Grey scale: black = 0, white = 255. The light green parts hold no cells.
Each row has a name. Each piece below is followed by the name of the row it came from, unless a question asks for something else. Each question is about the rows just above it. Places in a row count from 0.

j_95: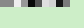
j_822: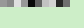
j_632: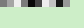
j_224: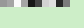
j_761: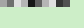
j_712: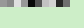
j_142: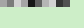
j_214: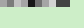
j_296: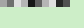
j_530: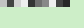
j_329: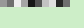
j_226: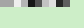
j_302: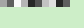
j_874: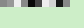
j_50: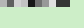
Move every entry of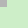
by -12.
[169]
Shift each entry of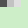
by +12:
[ 93 206 235]
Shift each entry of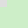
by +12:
[235]
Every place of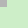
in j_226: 3
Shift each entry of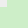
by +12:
[250]
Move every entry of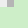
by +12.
[250 193]
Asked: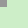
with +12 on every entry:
[164]

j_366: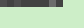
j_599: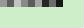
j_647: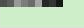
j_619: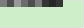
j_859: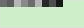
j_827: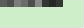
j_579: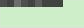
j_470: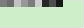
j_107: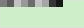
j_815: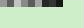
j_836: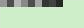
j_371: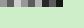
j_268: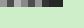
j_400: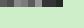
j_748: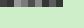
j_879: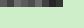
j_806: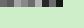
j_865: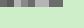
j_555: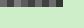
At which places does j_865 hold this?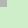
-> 2 5 6
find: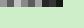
j_815
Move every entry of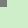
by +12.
[136]

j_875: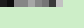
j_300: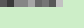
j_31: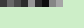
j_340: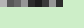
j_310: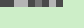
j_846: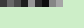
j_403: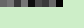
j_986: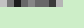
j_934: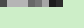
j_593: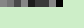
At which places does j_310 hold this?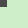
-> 0 1 4 6 8
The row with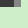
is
j_593

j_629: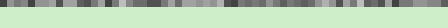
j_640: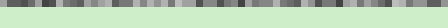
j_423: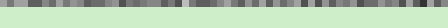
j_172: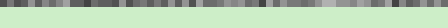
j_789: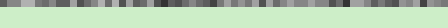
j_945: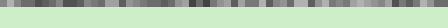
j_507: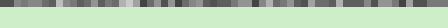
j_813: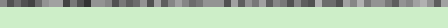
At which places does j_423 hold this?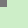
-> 1 9 18 20 24 27 33 49 55
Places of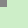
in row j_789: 1 2 7 13 27 40 42 43 45 46 52 58 62

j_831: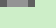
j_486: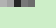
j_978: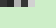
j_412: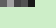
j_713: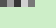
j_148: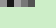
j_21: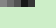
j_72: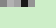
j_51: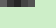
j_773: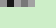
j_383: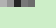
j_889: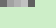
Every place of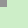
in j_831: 1 2 3
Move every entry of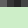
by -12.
[84 42 26 56]
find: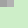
j_889

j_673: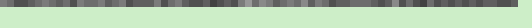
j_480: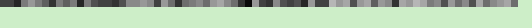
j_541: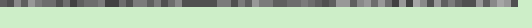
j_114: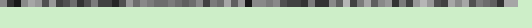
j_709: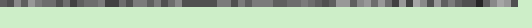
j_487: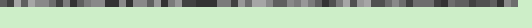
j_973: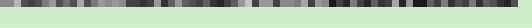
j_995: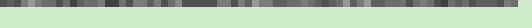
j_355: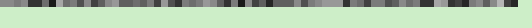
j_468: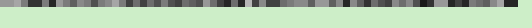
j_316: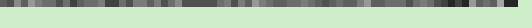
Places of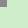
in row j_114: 0 3 20 28 36 37 39 47 54 65
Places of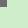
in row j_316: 6 7 9 12 13 17 24 31 38 41 42 44 48 55 56 57 59 61 69
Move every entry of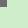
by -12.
[97]
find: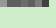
j_355
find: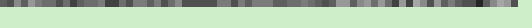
j_709

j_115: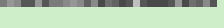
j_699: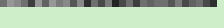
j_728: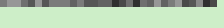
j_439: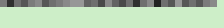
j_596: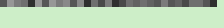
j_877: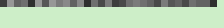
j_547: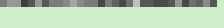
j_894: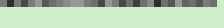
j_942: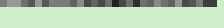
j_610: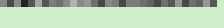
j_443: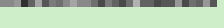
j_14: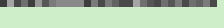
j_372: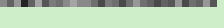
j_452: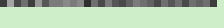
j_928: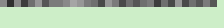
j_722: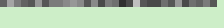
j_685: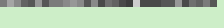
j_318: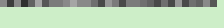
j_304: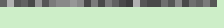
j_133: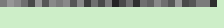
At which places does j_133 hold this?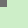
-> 3 13 18 20 23
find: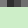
j_596

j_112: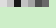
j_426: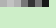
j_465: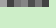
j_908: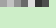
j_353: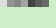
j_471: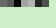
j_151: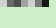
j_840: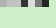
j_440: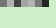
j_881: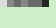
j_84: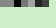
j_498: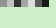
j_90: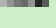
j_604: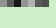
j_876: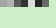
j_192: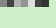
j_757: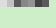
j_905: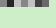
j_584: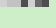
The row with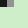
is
j_604
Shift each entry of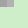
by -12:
[151 166]
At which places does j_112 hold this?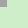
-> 4
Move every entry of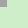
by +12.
[175]

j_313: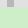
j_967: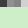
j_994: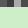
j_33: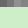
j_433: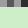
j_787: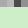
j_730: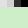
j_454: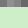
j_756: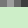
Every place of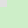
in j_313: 0 2 3
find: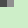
j_787

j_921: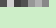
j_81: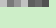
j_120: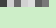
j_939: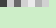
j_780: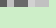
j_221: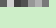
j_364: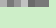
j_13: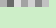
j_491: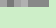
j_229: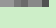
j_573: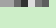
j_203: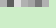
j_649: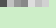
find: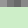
j_229
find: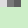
j_573

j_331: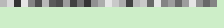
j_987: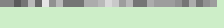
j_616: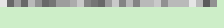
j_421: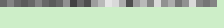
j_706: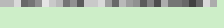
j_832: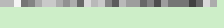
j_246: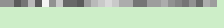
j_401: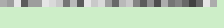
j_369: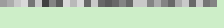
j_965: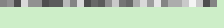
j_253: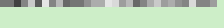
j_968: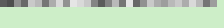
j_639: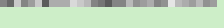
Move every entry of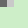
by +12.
[116 213]
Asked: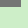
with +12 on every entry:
[129 129 129]
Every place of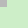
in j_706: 0 1 8 17
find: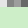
j_331
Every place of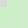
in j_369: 3 9 11
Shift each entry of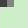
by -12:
[ 53 120]
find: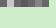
j_369

